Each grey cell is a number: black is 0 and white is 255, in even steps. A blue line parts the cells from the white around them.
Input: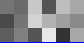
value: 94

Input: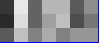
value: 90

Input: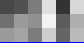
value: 154

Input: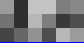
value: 69

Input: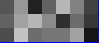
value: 77

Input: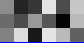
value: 129

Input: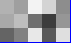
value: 100

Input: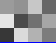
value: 55

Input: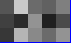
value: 55
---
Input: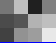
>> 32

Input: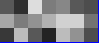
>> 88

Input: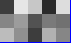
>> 42

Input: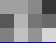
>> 137

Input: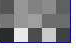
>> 139

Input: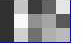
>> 100

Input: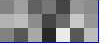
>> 150

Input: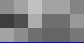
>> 163
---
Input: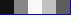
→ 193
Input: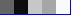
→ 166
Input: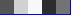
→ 45
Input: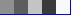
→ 58
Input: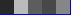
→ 72
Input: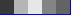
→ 132
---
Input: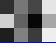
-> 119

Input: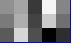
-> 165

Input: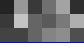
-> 152

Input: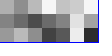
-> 142

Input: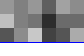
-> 128

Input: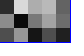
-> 217

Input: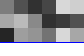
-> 81

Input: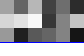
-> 101
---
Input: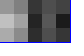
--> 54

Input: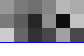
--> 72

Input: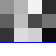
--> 12

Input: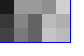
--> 186

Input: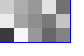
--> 131

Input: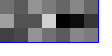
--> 123

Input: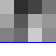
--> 140
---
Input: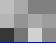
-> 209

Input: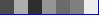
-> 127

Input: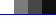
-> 71

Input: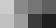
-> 59

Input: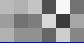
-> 206

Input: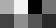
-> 86
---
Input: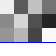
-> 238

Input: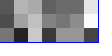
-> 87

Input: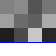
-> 129

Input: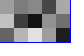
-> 157

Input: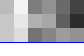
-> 187

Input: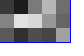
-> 57

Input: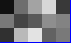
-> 17

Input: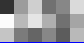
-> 50

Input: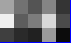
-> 164
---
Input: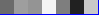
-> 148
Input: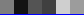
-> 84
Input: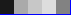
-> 199
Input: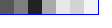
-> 34
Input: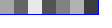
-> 233
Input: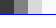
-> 217
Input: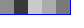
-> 202
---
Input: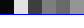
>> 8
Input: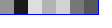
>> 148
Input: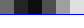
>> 107
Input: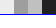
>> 236
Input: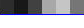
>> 45
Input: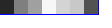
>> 39
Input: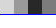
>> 215
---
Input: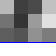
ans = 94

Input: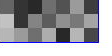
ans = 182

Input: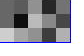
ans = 206

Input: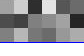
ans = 128

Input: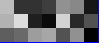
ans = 94

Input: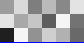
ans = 31

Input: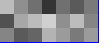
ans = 133

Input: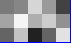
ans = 100
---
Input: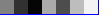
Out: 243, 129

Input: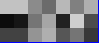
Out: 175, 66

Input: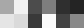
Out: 36, 229

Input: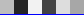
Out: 167, 189

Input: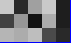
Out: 30, 181

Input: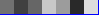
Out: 221, 113

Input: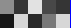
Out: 53, 23
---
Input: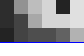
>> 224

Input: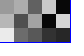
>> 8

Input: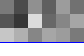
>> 113

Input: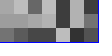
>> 61

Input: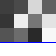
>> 96

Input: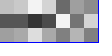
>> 140

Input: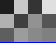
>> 223
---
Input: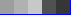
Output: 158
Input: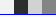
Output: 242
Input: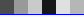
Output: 76
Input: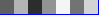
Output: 95
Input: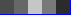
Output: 75
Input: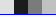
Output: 224
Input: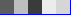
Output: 92
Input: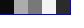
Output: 11
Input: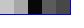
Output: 198
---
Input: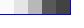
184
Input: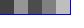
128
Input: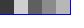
139
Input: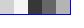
180
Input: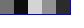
113
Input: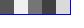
117
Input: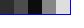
76
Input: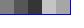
127
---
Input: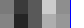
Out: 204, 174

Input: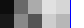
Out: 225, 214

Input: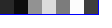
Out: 252, 220

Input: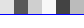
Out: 248, 227

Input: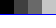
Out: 198, 105

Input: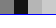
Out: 203, 181

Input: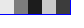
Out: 233, 202

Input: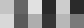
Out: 225, 216

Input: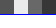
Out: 235, 104
